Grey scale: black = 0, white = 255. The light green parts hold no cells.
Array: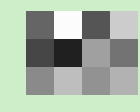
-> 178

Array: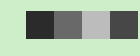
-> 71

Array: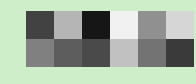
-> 58

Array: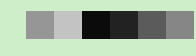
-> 134

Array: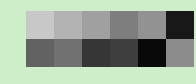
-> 140

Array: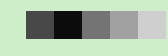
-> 207

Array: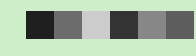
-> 93

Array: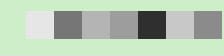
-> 139

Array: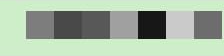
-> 109
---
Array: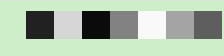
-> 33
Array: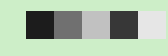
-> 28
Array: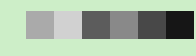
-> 170
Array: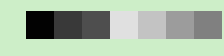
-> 2
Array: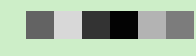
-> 99
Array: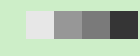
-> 231
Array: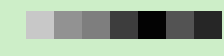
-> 200
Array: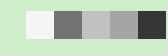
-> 245
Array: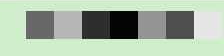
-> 104
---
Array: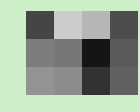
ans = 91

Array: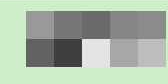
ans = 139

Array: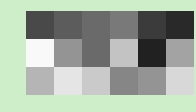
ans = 163

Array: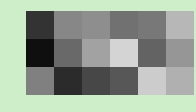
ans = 150

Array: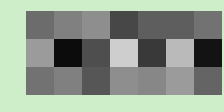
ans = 19

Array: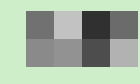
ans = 107

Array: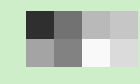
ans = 198

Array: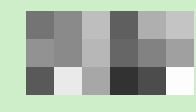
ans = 160

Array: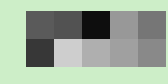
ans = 118

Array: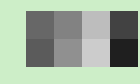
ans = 66
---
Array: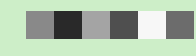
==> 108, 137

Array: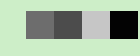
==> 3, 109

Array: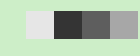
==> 167, 230

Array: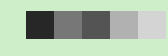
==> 212, 39

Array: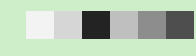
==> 78, 243

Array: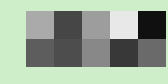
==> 16, 93

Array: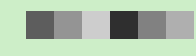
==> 175, 93

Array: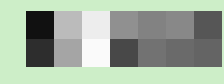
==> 86, 45

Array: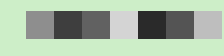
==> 190, 142

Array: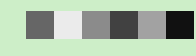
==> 17, 102
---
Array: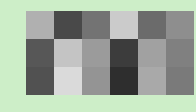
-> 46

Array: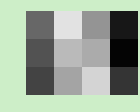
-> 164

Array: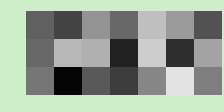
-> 134

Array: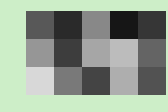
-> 68

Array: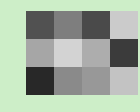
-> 138

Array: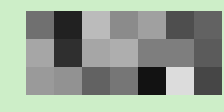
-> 18

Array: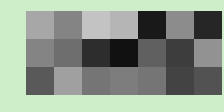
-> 117

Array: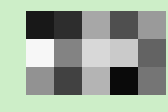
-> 180

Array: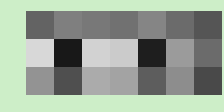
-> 93

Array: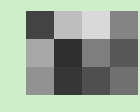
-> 54
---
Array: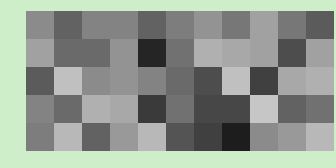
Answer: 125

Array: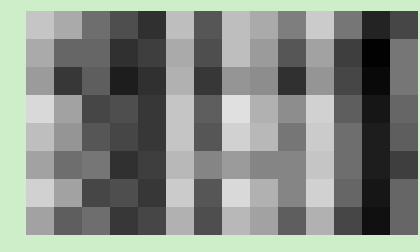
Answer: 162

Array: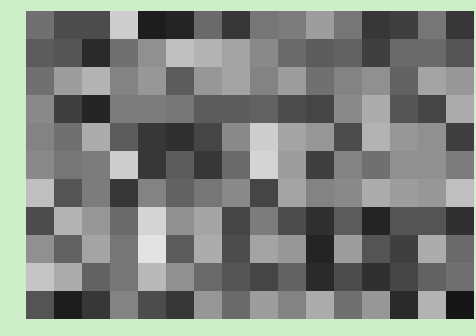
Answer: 84

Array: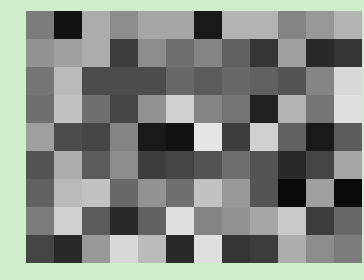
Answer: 69

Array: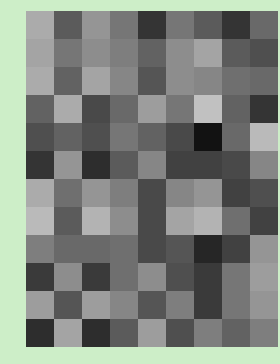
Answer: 45

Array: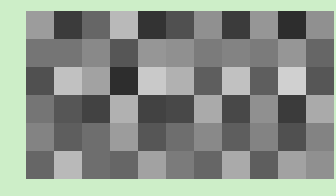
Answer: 102
